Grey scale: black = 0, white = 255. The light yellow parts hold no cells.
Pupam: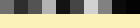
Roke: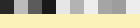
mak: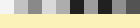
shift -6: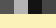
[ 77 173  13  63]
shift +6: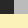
[ 46 193]
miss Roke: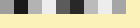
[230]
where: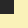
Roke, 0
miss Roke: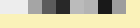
[230]

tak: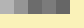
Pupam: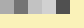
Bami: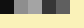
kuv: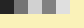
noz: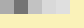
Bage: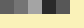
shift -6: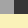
[158  48]
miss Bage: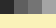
[87]
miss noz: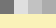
[217]

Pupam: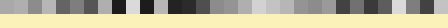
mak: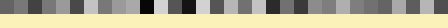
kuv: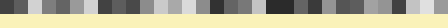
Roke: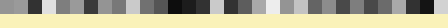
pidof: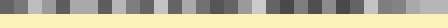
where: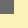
Roke, 27
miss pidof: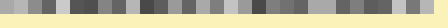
[189]
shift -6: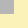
[176]
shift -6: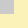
[196]
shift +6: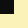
[19]
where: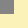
pidof, 28
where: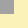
kuv, 26

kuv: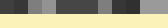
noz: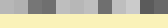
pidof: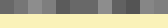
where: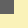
pidof, 8
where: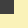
kuv, 0
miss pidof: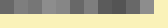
[97]

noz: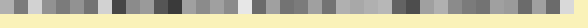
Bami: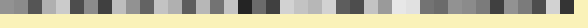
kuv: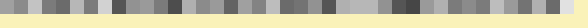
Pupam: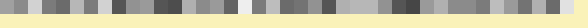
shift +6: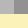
[189 152]
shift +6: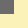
[113]
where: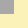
noz, 25
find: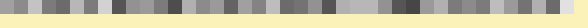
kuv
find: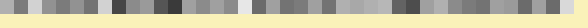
noz

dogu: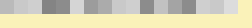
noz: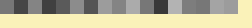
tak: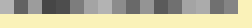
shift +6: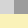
[219 162]
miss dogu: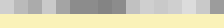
[213]
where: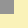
tak, 10
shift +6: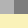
[185 131]

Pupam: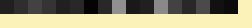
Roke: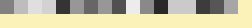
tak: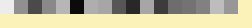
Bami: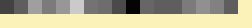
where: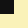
Pupam, 15
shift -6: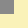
[131]
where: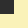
Pupam, 1
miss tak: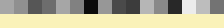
[174]

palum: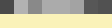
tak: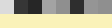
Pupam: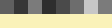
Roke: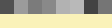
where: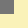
Roke, 7
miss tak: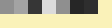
[149]

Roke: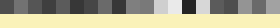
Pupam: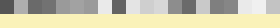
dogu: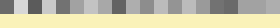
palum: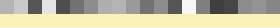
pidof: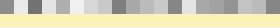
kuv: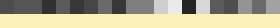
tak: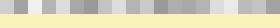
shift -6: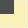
[72]
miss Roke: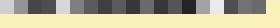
[121]

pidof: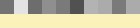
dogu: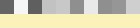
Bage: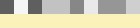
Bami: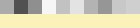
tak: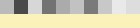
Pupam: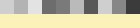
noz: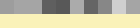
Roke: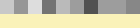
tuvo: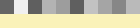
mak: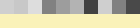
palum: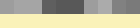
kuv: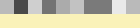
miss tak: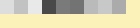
[215]
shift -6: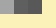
[159  89  82]

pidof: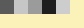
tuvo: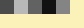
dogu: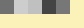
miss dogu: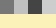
[112]
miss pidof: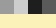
[198]

